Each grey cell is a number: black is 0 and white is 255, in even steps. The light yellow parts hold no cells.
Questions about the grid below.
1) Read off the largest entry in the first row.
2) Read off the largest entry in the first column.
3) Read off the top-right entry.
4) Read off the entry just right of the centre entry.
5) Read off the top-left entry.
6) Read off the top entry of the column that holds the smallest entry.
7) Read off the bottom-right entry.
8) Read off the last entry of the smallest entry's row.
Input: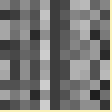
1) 185
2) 176
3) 133
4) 112
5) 142
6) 101
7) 51
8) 112

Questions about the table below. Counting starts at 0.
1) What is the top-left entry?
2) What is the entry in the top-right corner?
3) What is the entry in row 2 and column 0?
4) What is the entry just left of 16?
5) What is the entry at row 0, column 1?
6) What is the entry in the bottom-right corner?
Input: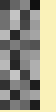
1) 48
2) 16
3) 112
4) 135
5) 101
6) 28

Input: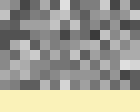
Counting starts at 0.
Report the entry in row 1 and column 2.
94
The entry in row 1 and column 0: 194
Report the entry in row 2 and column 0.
106
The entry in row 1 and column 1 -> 82
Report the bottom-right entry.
94
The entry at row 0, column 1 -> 137
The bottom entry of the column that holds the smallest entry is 117
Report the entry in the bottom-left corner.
137
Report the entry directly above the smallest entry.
137
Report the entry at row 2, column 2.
160
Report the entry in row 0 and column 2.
70
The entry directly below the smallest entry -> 182
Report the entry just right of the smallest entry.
194
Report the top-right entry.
82
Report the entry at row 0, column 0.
160

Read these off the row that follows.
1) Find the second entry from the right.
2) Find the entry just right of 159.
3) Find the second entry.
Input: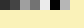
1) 2
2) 115
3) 68

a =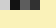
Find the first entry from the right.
49
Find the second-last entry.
93

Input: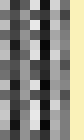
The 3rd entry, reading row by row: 92
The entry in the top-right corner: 113
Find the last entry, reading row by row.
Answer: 125
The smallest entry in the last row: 48
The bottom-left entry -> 113
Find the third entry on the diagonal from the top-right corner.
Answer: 18
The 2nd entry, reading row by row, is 48
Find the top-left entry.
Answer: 190
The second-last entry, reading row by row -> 166
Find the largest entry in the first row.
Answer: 223
